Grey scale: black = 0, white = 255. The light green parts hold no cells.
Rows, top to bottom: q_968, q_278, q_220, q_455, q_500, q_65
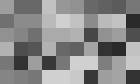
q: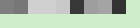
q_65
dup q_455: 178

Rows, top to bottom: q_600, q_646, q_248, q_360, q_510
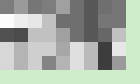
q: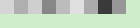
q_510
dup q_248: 193
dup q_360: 207
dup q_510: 180
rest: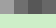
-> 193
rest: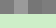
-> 160 111 87 111 118

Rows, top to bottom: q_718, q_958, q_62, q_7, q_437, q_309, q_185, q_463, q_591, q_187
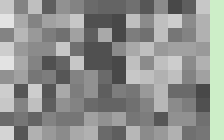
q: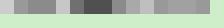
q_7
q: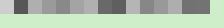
q_187
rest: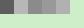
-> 112 118
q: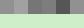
q_591
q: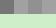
q_591
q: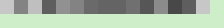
q_718

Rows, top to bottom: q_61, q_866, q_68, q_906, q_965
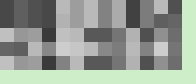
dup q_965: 88
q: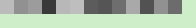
q_68
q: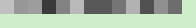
q_965

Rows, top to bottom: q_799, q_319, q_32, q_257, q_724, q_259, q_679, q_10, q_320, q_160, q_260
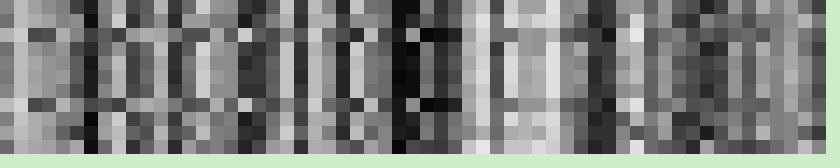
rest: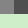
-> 85 64 106 98 92 126 166 120 92
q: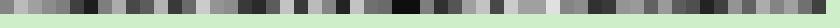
q_799
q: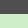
q_32
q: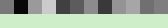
q_320
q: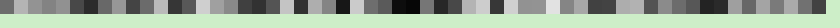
q_257
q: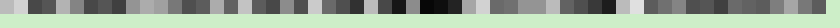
q_10

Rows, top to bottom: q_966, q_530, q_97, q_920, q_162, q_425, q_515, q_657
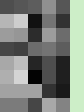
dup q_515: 162
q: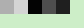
q_425
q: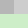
q_530
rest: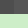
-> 93 144 86
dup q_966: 86

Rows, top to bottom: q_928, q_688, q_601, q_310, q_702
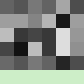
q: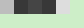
q_601
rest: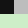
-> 56 221 144
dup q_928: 99
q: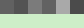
q_928
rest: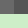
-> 120 99 37 77
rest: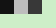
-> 221 144
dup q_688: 158

